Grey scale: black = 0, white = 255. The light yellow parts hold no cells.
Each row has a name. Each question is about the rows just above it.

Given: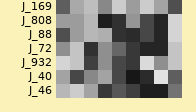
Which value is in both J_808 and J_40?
[71]
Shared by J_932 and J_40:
[71]
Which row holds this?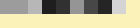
J_808
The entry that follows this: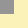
[71]
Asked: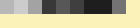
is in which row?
J_46
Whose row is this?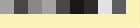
J_40
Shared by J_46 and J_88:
[183]

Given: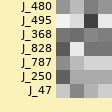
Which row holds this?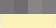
J_368
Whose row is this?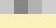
J_47
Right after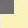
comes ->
[134]
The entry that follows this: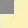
[186]
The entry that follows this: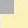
[206]
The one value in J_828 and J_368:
[118]

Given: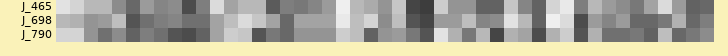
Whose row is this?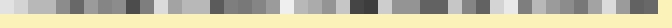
J_465
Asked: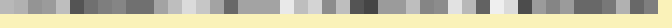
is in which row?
J_698
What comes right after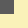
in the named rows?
[126]
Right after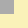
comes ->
[148]

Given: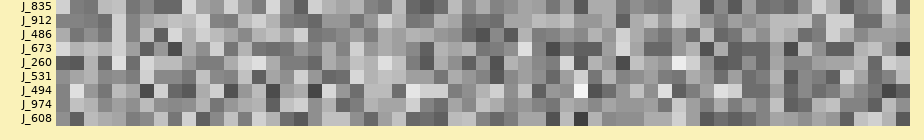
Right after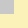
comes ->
[159]
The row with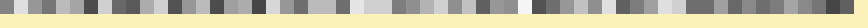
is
J_494
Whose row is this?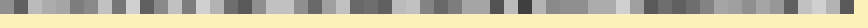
J_608

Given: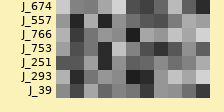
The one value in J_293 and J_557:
[150]
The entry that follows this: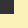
[87]
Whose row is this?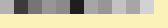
J_766
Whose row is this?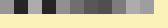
J_557
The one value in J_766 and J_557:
[150]

